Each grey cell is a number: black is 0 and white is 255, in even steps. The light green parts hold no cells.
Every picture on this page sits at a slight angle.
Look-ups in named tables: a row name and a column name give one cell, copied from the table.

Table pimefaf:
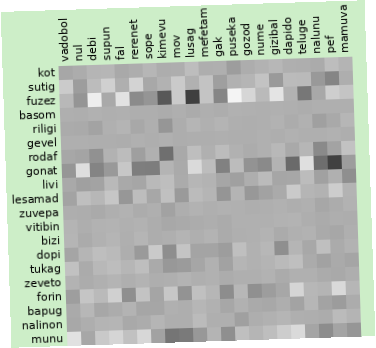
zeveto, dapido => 176
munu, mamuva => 150
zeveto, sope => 174
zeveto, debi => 176
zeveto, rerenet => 179
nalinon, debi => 180
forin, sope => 165
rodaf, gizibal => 184

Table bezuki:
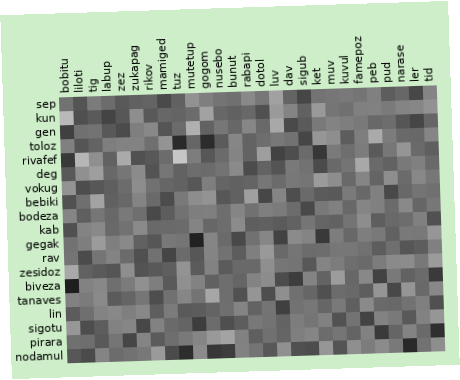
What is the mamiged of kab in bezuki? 106
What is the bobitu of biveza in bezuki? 30
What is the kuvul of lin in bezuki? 95
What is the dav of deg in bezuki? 121
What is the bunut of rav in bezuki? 93
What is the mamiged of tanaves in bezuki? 113
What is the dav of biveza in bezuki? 61
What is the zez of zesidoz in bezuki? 142
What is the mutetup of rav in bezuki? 87
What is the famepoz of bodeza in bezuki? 133
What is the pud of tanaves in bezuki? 72
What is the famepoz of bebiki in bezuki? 104
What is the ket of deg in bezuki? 75
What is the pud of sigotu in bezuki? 121
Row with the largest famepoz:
deg

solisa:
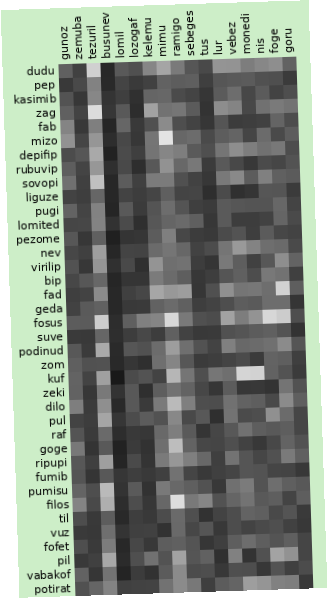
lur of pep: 86
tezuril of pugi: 130
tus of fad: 80
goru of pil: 69
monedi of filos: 89
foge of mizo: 74
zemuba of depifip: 86
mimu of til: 106
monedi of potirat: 149
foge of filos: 68
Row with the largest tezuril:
zag

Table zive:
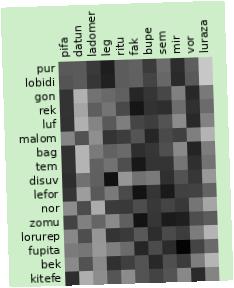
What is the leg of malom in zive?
52
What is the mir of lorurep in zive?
60
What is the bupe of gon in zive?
53
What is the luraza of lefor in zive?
99
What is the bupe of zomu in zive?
54
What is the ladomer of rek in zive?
94
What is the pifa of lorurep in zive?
136
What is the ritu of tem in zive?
78
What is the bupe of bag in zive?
54
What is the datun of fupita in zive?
118
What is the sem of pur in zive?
108
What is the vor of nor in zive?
117
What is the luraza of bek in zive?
181
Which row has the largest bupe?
disuv

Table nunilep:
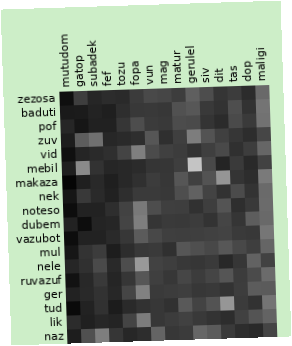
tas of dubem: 53
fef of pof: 33
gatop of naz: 80
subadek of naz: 126
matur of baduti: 81
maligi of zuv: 70
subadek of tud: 49
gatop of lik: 32
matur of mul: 86
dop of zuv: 45
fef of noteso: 46
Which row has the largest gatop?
mebil

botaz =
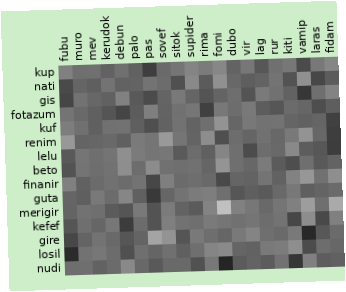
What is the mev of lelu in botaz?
111
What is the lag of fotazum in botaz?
93
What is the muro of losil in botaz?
114
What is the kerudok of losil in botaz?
108
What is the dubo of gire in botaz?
121
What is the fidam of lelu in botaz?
61
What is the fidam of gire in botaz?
107
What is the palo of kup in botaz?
97
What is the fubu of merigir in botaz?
100
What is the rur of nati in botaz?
115
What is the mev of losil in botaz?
119
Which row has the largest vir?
gire

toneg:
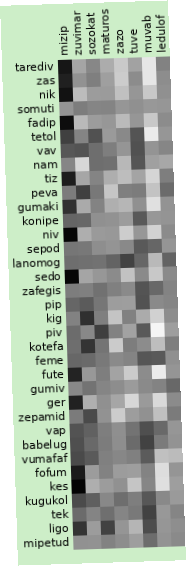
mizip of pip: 102
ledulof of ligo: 142
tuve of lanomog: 102
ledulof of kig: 141
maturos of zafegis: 128
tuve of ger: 154
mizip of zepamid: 123
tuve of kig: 171
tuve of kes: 134
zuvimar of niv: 174
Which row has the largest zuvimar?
nam

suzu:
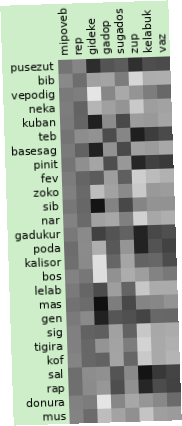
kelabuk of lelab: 171
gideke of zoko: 189
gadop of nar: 167
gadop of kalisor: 102
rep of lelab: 102
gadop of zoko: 162
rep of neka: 99
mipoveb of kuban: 123
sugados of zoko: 138
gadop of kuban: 140
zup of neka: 201
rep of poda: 139
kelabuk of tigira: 169
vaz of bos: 120
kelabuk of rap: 76
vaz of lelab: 171

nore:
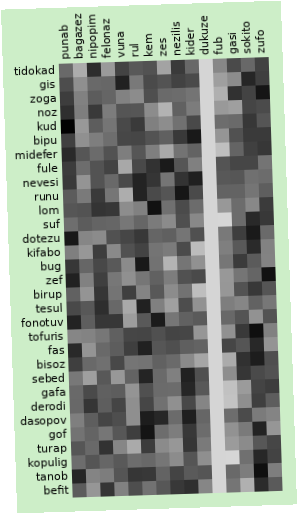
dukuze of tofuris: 213
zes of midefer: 169
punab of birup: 97
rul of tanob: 56
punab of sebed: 120
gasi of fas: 85
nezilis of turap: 54
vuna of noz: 85

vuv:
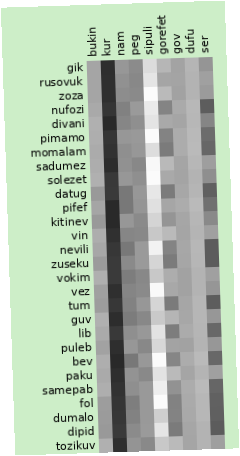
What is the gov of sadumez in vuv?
165
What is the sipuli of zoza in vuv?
251
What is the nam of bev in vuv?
120
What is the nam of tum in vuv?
130
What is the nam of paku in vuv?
147
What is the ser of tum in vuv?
93
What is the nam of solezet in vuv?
151
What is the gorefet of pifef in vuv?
166
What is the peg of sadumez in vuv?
136
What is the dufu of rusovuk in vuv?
179
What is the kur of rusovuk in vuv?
47
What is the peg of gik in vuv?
139
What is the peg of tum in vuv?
151
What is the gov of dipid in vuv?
166
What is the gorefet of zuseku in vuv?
123
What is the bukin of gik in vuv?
165
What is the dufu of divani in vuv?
183
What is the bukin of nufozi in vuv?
169
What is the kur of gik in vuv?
46

